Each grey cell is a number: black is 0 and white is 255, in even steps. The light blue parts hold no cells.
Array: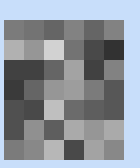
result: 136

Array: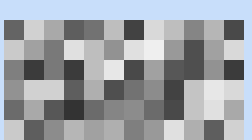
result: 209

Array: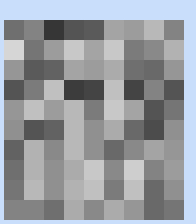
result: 117

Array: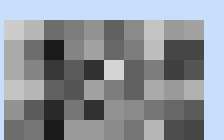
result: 70

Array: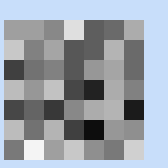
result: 208

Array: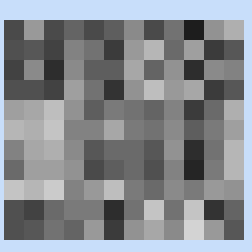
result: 87

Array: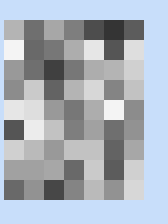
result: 215
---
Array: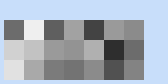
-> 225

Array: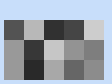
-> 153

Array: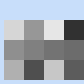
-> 176

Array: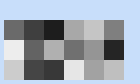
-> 204

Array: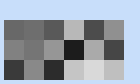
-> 58

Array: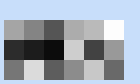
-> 118

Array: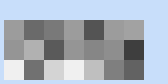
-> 240

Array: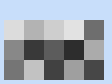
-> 117
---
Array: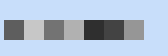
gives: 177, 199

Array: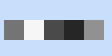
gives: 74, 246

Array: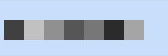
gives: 86, 193

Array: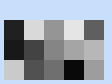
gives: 133, 229

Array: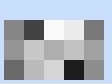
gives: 174, 249

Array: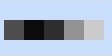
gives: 46, 203

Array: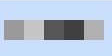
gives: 86, 198
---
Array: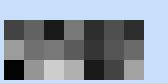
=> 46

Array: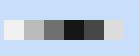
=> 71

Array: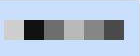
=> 134

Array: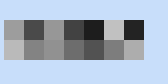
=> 29

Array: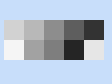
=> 51

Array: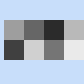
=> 64

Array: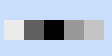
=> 195

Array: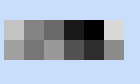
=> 1

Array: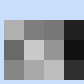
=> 105
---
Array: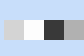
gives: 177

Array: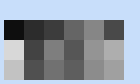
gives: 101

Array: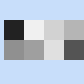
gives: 181

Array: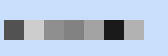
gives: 130

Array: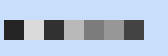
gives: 185

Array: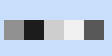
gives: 240
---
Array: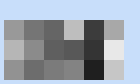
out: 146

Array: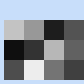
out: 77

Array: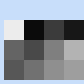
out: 87

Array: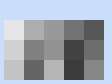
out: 195

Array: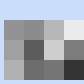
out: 176

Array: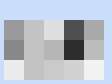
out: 236
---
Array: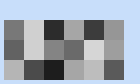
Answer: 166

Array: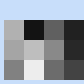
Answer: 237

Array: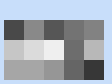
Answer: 150

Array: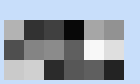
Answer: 87

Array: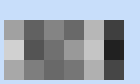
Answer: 118

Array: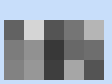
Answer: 62
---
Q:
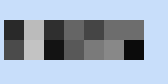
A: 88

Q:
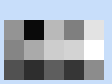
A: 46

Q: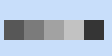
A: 123

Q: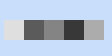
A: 91

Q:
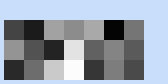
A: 252

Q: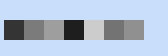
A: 30

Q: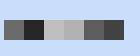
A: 191

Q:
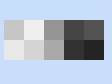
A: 212

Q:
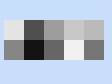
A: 19
